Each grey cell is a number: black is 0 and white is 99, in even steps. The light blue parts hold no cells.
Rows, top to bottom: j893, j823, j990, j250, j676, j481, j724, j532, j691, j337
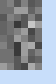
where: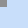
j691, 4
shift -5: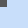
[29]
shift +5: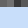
[44 49 27 39]
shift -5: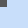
[29]
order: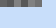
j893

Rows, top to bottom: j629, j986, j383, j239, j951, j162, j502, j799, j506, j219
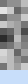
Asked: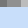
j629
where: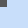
j951, 1
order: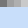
j239
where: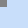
j502, 4
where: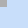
j239, 2
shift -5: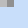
[68 51]
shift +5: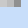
[83 78 61]

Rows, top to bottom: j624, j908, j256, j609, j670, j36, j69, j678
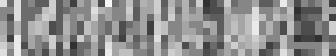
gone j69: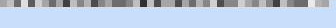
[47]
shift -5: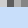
[75 31 64 47]
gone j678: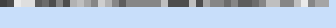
[58]
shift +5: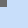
[47]

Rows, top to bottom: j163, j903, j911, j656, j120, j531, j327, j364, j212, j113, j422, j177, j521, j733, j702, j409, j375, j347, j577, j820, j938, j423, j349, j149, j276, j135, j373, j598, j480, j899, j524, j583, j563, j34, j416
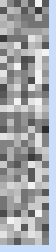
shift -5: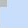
[68]
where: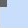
j423, 5
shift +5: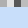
[73 93 39 78]
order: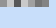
j899

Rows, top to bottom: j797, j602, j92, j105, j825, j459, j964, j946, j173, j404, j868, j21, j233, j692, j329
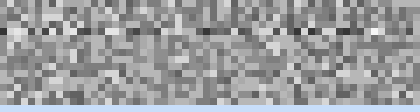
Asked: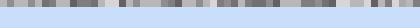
j868
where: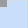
j92, 33
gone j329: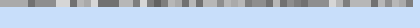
[77]

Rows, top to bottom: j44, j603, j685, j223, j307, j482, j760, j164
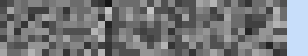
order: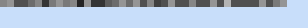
j760
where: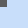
j760, 2
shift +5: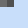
[47 36]

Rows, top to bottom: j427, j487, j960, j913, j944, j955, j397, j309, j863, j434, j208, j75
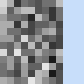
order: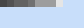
j434
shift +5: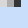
[89 72 26]
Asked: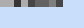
j913
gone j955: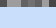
[84]
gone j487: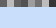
[78]
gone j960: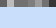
[15]
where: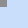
j75, 7

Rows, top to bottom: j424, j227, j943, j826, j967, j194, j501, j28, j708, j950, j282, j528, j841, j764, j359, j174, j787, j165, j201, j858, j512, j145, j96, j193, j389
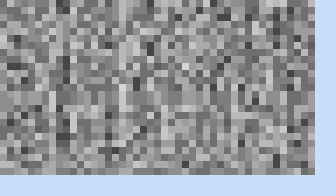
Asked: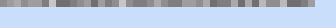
j764
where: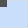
j193, 44
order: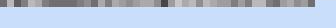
j28

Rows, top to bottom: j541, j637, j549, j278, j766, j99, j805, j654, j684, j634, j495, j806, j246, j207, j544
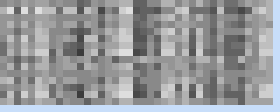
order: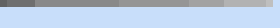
j549
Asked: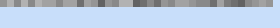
j278
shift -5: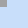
[58]
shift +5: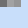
[48 68 63]
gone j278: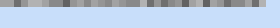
[48]
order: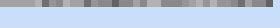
j544
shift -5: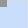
[53]

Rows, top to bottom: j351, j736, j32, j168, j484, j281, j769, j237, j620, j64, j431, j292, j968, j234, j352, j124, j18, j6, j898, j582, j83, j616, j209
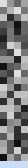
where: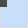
j769, 4
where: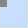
j6, 2
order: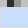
j898

